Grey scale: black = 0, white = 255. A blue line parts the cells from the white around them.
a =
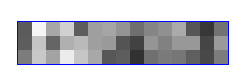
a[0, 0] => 91
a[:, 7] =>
[148, 84, 93]
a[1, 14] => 154
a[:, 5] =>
[159, 159, 168]
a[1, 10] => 129
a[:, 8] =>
[111, 66, 49]
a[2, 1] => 200
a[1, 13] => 69
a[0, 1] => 245
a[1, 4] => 186
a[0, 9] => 133
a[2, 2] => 163
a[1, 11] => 152

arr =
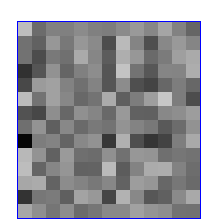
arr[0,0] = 189
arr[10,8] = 131
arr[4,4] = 112
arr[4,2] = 161
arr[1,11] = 153
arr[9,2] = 97
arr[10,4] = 98
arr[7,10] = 89
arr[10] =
[189, 101, 134, 149, 98, 99, 186, 92, 131, 171, 173, 130, 109]
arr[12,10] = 96
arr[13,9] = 148
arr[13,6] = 137
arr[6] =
[82, 71, 142, 103, 144, 133, 105, 153, 97, 96, 136, 142, 157]
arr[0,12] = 101
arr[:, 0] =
[189, 113, 114, 49, 72, 187, 82, 111, 6, 184, 189, 167, 51, 167]
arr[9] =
[184, 147, 97, 154, 111, 108, 144, 113, 151, 148, 111, 118, 114]
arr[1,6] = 77
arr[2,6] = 92
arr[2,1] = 76
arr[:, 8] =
[153, 132, 151, 115, 79, 125, 97, 131, 78, 151, 131, 157, 136, 161]
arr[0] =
[189, 108, 129, 128, 139, 128, 125, 139, 153, 135, 165, 130, 101]
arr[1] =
[113, 97, 151, 120, 151, 138, 77, 186, 132, 79, 136, 153, 133]
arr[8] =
[6, 125, 131, 100, 136, 146, 55, 176, 78, 53, 67, 126, 169]
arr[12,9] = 87
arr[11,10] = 103
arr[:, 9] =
[135, 79, 106, 87, 68, 158, 96, 120, 53, 148, 171, 150, 87, 148]
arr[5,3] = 135

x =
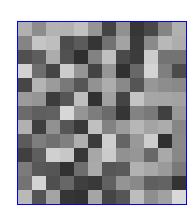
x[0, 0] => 176
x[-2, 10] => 99
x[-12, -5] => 163
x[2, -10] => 172
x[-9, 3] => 121
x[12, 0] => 185
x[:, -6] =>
[68, 114, 192, 150, 173, 161, 107, 130, 206, 203, 86, 97, 69]
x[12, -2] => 161
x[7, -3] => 164
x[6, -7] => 125
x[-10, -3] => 212
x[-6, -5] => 156
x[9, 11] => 136
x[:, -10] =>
[179, 190, 172, 69, 155, 60, 97, 145, 112, 208, 85, 79, 164]
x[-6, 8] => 183
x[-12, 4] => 91
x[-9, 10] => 141
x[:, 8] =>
[54, 58, 60, 104, 85, 196, 131, 183, 153, 150, 178, 137, 189]
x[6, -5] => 53
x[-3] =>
[123, 88, 85, 50, 110, 170, 86, 90, 178, 167, 154, 121]
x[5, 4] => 190
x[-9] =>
[70, 180, 155, 121, 86, 146, 173, 137, 85, 151, 141, 137]
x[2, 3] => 81
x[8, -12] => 91
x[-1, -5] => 86
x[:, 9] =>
[72, 138, 204, 212, 151, 166, 121, 164, 205, 104, 167, 95, 142]
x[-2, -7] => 57
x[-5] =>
[91, 126, 112, 128, 175, 60, 206, 101, 153, 205, 48, 137]

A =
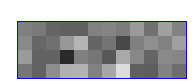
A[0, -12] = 128
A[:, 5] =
[129, 101, 118, 129]
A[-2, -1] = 134
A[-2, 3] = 42
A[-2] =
[154, 99, 99, 42, 128, 118, 88, 169, 136, 101, 138, 134]
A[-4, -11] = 122
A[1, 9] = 143
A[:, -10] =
[101, 112, 99, 141]
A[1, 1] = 103
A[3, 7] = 220
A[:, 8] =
[154, 128, 136, 96]
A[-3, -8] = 180
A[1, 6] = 116

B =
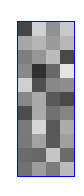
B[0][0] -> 70
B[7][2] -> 88
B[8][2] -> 89
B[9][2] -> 197
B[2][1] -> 150
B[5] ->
[135, 170, 89, 73]
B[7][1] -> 214
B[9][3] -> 107
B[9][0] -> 107
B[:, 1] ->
[209, 182, 150, 47, 80, 170, 171, 214, 162, 102, 157]

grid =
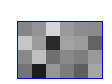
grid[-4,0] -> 134
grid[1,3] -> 162
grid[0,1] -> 147
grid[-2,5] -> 153
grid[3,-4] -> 150
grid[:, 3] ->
[154, 162, 137, 123]
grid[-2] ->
[137, 191, 112, 137, 126, 153]
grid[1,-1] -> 99

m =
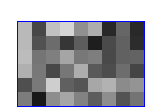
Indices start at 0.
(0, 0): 185
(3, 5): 89
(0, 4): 144
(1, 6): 74
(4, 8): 148
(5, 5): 93
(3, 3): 119
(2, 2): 127
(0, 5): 173
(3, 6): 77
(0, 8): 41
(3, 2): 72
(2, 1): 117
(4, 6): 178
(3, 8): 69
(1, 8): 44
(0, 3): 213

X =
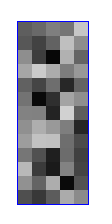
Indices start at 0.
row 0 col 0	94
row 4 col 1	69
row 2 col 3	177
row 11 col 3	10
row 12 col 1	56
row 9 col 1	81
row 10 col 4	68
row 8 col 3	110
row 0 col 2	127
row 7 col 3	126
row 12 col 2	92
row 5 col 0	115
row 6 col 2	35
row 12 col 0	79
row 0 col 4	198
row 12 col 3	171
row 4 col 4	99
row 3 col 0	166
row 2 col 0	142
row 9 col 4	64
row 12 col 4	139
